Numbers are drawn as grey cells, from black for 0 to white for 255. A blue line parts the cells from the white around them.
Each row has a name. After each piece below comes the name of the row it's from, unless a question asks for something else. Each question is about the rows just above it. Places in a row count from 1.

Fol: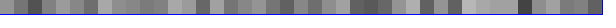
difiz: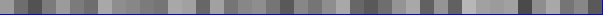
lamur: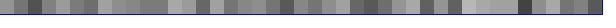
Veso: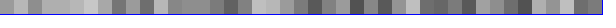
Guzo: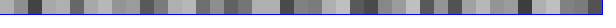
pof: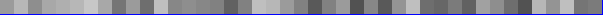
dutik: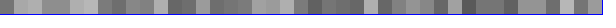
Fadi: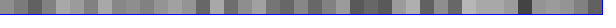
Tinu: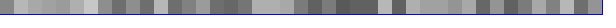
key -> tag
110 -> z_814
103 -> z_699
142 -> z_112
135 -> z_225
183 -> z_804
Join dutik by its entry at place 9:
z_814
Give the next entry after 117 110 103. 175
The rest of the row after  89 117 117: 97 148 148 110 183 117 155
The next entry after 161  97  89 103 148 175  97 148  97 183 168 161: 161

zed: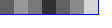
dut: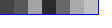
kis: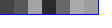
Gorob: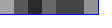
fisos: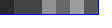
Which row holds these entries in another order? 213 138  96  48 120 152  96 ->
zed
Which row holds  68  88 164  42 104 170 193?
dut
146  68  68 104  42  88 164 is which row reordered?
Gorob
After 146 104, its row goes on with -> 158  88
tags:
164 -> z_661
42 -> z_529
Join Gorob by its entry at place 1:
z_661

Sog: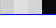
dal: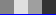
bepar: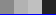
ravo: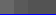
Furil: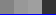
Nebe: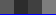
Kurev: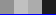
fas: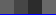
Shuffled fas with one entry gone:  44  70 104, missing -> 98
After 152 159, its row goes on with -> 51

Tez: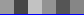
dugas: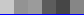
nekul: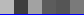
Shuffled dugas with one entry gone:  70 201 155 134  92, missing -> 147
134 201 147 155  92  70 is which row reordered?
dugas
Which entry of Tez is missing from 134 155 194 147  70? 85
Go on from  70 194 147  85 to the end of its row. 134
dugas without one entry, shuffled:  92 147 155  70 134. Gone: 201
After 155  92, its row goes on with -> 70 134

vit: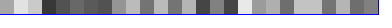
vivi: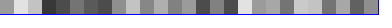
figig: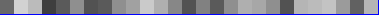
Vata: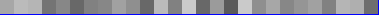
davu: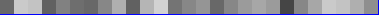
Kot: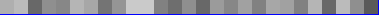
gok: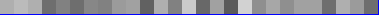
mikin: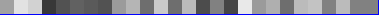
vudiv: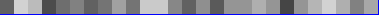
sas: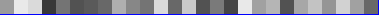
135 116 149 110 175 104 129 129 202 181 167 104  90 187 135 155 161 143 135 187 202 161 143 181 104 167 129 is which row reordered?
Vata
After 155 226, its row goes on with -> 195  56  76 116  90  76 143 195 135 175 129 155  76 129  76 226 155 167 116 202 195 116 167  97 143
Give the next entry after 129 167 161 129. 181
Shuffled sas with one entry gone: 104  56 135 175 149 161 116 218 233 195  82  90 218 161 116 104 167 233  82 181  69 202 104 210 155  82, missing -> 122
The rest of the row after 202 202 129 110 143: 104 155 135 161 129 167 161 129 181 104 187 143  90

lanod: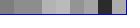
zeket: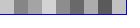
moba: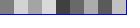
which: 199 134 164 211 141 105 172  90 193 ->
zeket
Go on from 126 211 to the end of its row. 164 217  64 105 172  90 193
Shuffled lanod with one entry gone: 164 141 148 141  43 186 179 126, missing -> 172
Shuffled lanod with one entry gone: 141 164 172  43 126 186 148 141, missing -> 179
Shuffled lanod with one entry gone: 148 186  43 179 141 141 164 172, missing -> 126
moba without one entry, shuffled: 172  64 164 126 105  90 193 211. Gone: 217
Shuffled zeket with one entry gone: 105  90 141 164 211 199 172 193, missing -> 134

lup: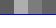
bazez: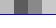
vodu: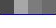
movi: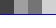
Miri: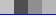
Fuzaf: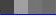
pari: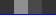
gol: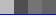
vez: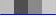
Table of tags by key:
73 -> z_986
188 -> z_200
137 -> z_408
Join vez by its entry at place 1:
z_200
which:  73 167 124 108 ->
vodu
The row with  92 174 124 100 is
lup

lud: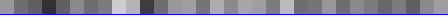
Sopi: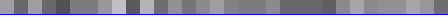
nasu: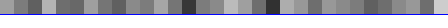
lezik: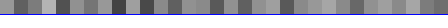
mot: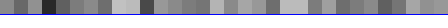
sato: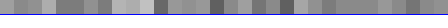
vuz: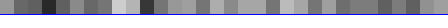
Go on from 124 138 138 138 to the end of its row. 152 138 117 138 145
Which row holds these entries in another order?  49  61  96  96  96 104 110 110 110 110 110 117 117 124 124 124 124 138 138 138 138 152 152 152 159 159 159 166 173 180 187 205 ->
lud
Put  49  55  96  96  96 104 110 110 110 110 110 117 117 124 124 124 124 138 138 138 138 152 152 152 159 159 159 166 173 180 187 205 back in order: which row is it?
nasu
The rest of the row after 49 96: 138 110 124 205 180  61 110 152 159 117 173 138 166 159 124 187 110 117 152 110 138 124 104 124  96 138 159
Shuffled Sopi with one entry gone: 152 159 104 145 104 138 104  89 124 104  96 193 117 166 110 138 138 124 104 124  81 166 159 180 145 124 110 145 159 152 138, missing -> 130
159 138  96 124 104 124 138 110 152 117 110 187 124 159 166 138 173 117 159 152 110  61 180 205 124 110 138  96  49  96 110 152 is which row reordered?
lud

